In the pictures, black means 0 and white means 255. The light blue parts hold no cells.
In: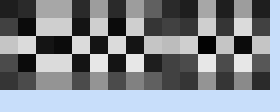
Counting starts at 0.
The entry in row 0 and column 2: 167
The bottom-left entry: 53
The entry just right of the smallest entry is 197
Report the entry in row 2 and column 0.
197
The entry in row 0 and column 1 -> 42
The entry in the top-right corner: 30
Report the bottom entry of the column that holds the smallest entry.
148
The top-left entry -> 30
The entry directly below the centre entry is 231
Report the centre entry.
20
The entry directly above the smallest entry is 207
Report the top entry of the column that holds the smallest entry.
167
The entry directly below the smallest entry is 231
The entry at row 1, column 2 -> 207
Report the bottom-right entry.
42
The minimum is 2

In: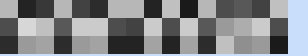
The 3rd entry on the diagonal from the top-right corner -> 143
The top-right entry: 192
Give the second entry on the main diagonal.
215
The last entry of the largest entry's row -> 77
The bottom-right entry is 26
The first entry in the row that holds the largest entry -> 77
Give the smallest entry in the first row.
26
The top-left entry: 183
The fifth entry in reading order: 66
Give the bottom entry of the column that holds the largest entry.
154

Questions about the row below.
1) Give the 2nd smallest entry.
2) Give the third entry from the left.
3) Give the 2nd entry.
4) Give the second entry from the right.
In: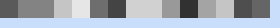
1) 68
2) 131
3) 131
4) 78

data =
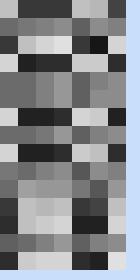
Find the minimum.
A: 22
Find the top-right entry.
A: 67
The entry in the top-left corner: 192
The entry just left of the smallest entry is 56
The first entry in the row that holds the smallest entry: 56
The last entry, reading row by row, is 224
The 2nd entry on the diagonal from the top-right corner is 140
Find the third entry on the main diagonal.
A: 212
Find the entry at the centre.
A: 151
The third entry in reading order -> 56
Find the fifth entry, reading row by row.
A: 192
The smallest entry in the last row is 33
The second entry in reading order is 56
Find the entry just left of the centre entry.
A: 119
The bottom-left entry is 45
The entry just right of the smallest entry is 212
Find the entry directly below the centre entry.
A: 45
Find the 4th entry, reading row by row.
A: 56
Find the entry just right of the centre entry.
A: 96

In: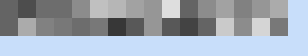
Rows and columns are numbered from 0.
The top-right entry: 171
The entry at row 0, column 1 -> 77
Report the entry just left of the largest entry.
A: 150
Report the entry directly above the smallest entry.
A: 182
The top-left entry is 100
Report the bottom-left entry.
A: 100
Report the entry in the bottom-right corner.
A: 120
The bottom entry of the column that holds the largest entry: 88
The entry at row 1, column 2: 129
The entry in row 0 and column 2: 109

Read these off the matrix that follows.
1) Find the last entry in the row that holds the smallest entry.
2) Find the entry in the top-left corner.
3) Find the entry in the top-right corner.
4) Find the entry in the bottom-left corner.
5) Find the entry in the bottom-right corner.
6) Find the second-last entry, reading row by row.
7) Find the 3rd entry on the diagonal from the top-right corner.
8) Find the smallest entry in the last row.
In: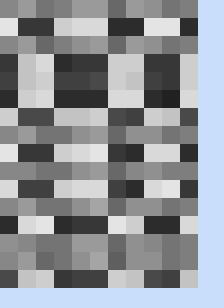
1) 217
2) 135
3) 126
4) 73
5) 195
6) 64
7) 144
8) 55

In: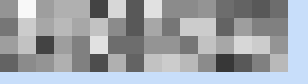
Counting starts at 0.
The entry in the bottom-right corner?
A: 185
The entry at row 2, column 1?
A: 194
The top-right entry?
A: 109
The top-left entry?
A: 148
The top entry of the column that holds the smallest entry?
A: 109
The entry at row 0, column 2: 158
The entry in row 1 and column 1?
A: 204
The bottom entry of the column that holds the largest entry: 139
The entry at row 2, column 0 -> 158
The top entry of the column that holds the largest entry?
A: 248
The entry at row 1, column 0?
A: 118
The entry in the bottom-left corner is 99
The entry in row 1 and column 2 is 167
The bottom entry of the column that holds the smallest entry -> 55
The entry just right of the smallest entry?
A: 88

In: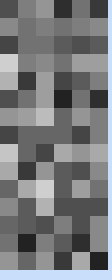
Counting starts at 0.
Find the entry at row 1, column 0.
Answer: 137
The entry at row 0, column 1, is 126
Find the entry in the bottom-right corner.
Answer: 34
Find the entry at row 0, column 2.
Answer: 149
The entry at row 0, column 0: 79
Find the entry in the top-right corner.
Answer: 57
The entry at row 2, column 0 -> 69
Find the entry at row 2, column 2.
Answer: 114
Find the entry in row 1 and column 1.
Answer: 114
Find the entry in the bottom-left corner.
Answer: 149

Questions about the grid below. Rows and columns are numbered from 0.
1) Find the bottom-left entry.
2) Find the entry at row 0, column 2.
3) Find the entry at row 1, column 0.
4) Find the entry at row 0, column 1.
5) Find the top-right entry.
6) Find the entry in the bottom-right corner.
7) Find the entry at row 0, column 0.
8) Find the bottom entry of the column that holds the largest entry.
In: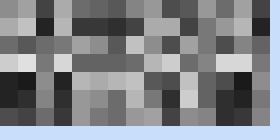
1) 77
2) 67
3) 171
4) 161
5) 67
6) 132
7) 141
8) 67

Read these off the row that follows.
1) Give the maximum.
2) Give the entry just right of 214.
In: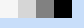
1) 246
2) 129

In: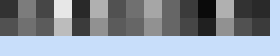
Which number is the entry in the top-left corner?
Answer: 50
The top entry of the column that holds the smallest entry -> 10
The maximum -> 231
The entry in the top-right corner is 41
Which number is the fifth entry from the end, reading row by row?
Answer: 70
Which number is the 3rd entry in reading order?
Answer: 70
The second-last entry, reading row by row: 81
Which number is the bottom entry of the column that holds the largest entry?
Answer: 188
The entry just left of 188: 91
